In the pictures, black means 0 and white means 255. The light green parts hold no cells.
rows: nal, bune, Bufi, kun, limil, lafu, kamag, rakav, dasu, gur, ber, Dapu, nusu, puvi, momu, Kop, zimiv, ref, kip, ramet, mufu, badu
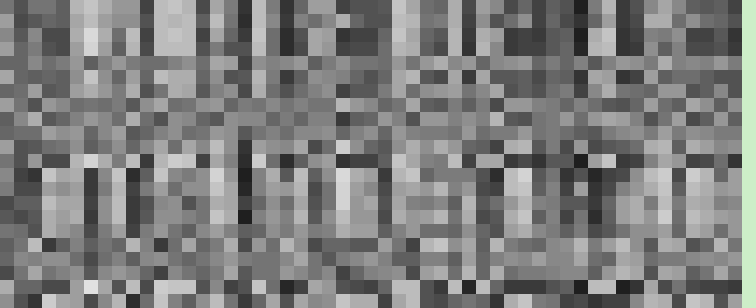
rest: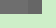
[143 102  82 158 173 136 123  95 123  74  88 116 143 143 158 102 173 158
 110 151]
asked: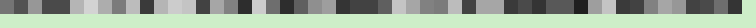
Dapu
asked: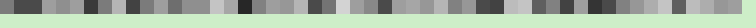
puvi
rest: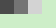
[158 136  74 158 166 151 181 129 151  74  66 188 196  95 129  66 158  52
  74 129 151 173 196  95 188 173 151 158]
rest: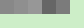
[102 129  88 129 151 143 123 173 129 136 129 151 123]
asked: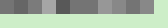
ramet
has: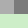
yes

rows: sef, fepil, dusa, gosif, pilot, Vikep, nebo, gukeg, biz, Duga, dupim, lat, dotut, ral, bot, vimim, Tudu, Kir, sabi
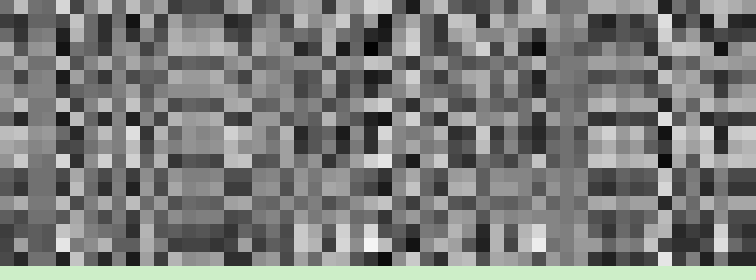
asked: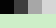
gosif
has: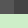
yes
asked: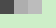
sef
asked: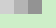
Duga
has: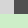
yes

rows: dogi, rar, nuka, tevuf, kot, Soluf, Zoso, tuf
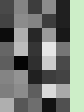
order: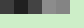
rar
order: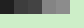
rar
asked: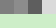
Zoso

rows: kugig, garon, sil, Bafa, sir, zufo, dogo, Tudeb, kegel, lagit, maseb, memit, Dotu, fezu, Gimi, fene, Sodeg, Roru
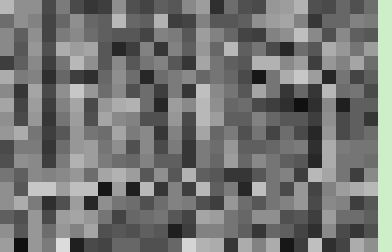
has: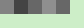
yes
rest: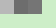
[74]
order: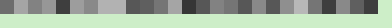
sir

